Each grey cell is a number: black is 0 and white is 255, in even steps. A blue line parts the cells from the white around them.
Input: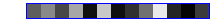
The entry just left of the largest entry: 113
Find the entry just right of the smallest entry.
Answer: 59
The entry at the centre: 15

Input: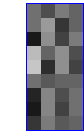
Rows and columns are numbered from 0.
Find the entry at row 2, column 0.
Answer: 25
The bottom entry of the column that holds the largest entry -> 54
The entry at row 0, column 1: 78
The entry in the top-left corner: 112
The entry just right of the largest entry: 45
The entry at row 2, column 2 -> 66
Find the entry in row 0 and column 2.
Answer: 123
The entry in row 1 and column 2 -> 54
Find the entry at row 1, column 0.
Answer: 112
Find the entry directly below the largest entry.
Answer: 112

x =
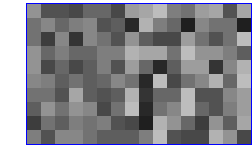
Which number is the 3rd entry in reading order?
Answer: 82
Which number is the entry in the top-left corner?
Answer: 147
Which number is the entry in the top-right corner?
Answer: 166
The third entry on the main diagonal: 135
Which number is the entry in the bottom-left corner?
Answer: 126
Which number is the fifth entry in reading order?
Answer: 103
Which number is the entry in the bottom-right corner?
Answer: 72
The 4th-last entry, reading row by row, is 72
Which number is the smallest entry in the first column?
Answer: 61
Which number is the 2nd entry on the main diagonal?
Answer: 135
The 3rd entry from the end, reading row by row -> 178
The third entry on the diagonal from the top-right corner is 82
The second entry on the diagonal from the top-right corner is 114
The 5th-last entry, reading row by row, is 72
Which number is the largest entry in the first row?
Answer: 189

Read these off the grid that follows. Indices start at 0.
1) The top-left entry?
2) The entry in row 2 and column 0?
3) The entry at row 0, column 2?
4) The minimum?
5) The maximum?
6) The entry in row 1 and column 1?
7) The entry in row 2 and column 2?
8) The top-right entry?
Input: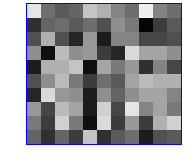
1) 229
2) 80
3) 90
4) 5
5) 238
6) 100
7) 80
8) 110

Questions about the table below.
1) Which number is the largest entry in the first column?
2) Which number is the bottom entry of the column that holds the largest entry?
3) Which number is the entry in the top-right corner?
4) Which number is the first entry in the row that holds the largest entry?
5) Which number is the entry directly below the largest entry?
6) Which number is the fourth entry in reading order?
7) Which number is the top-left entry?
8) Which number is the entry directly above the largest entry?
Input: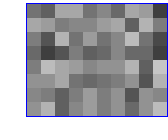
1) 167
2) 188
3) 63
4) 125
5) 179
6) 167
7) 115
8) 63

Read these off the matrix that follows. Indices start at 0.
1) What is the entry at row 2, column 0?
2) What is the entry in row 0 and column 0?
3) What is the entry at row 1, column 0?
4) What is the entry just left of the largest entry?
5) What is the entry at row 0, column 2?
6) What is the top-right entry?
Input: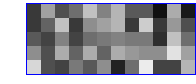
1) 89
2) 57
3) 57
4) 110
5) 79
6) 25

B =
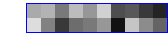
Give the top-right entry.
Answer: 36
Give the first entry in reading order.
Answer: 170
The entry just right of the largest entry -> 130
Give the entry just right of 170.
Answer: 179
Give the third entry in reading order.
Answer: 121
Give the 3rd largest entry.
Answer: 197

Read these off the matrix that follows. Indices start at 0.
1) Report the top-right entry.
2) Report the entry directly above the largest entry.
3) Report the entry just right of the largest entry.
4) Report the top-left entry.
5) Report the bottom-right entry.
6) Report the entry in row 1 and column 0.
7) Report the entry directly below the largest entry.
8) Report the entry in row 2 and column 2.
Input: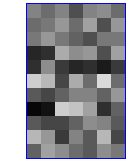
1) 108
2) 27
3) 108
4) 131
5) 120
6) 108
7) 98
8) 120

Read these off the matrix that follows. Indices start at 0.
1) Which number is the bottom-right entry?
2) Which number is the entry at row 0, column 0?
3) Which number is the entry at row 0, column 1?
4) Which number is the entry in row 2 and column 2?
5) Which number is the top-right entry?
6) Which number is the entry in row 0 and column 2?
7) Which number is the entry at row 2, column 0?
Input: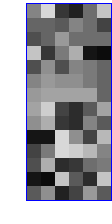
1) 90
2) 132
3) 216
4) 153
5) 196
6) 55
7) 79
